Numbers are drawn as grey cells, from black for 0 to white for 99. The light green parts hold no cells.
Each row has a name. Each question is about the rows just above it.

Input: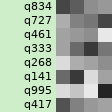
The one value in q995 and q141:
[85]
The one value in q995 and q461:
[90]
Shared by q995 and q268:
[85]
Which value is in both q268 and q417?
[63]
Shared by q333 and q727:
[46]

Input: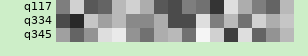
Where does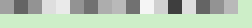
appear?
q345
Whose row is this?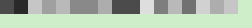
q334
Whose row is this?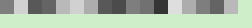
q117

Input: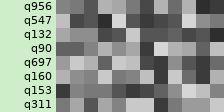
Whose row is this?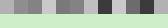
q160
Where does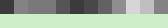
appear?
q153
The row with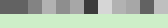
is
q90
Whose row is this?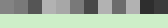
q956

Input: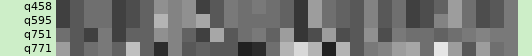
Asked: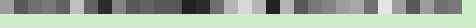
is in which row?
q771
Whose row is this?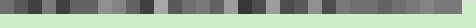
q751
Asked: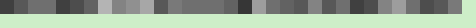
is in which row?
q595

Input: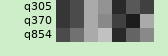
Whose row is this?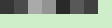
q305
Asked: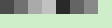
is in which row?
q854

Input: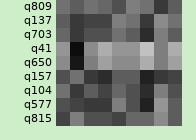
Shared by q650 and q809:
[49]
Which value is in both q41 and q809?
[49]

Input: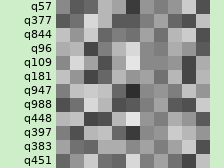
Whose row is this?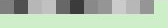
q397
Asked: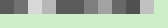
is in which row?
q377
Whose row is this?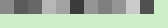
q57
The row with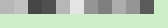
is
q448
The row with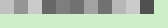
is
q844
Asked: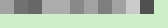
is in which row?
q383

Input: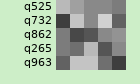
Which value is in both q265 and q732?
[53]
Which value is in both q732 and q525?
[53]
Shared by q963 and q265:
[43]
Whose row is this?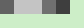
q963
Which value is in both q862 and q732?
[53]
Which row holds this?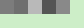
q265

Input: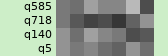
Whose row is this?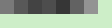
q718
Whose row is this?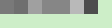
q585
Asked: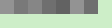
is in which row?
q5

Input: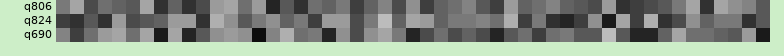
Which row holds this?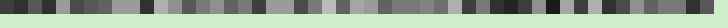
q824
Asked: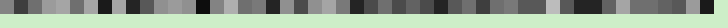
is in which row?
q690
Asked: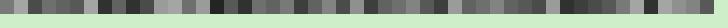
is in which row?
q806

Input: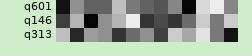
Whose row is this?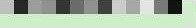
q313
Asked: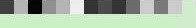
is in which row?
q146

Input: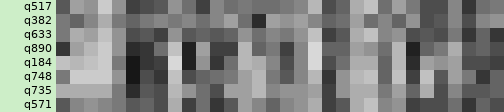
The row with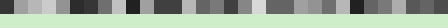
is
q890
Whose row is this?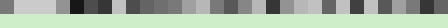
q748

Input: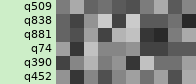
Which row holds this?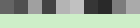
q881
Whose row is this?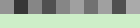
q452
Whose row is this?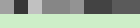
q74

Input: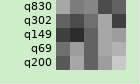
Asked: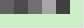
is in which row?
q302
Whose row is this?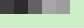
q149
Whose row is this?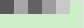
q200
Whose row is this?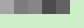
q830

